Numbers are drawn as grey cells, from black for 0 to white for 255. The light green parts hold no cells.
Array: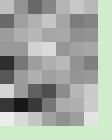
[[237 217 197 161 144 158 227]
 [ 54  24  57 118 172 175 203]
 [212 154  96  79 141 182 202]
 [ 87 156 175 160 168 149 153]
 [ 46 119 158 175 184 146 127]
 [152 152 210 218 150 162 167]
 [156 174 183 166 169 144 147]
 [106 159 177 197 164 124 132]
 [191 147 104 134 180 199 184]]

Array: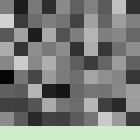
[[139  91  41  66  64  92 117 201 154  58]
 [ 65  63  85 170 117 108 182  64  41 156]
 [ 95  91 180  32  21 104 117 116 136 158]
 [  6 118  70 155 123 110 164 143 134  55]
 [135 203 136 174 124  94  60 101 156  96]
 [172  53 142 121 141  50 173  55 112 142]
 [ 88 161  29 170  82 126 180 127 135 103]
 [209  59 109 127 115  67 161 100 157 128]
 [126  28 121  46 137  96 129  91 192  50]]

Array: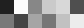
[[121  68 165 118 193 236]
 [ 32 252 135 202 216  79]]

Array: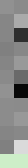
[[128 218]
 [133 136]
 [140 152]
 [140 139]
 [146   8]
 [138 106]
 [133 153]
 [128 135]
 [134  46]
 [134 170]
 [145 138]]

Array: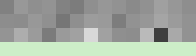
[[148 173 155 123 154 161 216 161 143 141 186  62 169 146]
 [141 140 152 144 118 143 156 154 125 146 151 165 155 146]
 [129 152 143 147 130 124 143 151 146 138 145 160 151 142]]

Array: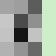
[[178 148 104]
 [195  21 195]
 [199  75 144]
 [164 158  92]]
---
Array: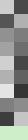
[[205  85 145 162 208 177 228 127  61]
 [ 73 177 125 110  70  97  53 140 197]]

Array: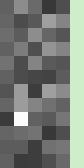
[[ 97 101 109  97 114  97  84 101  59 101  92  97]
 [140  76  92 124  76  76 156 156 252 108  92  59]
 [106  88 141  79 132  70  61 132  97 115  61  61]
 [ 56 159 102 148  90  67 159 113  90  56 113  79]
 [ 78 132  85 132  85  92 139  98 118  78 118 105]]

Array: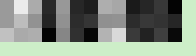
[[154 154 193]
 [235 189 170]
 [171 146 174]
 [ 41  36   3]
 [152 145 134]
 [ 39  44  48]
 [ 29  53   6]
 [174 144 179]
 [167 146 217]
 [ 26  44  58]
 [ 38  56  34]
 [ 56  51  63]
 [  3  38   9]]

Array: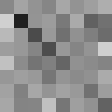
[[136 208 185 157 193 151 162 167]
 [164  32 152 152 140 159 129 132]
 [147 148  75 133 116 153 167 133]
 [134 156 153  77 128 118 148 192]
 [167 121 112 152 101 148 162 118]
 [147 170 145 133 145 139 153 159]
 [159  97 127 148 139 145 113 146]
 [174 113 108 207 132 171 157  98]]

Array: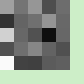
[[160  51 209  80 250]
 [116 100 103 111  66]
 [150 112  81 134  64]
 [ 78 148  14  99  91]
 [109 104 103  80  95]]

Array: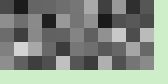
[[ 74 142 108 128 142]
 [ 27 111  63 211  96]
 [101 138 137 168  62]
 [102  31  97 105  79]
 [110 153  98  60 192]
 [118 117 132 119  85]
 [169 144  96 111  60]
 [ 64  26 145  89 176]
 [153  81 200 103  81]
 [ 47  88  77 166 117]
 [ 86  75 187 104 138]]

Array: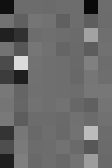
[[ 16 114  32 115  75  60 120 117 121  52  78  31]
 [108  96  49  86 219  30 101 102  93 119 122 127]
 [108 117 109 118 114 113 112 114 108 105 108 105]
 [107 114 111 113 111 111 111 111 108 110 109 109]
 [109  96 109 101 110 110 110 114 106 105 114 104]
 [109 109 107 106 105 104 109 103 113 114 106 114]
 [  9  94 162  93 128 118 119  96 107 188  87 157]
 [109 108 111 113 109 110 119 116 113 108 107 105]]
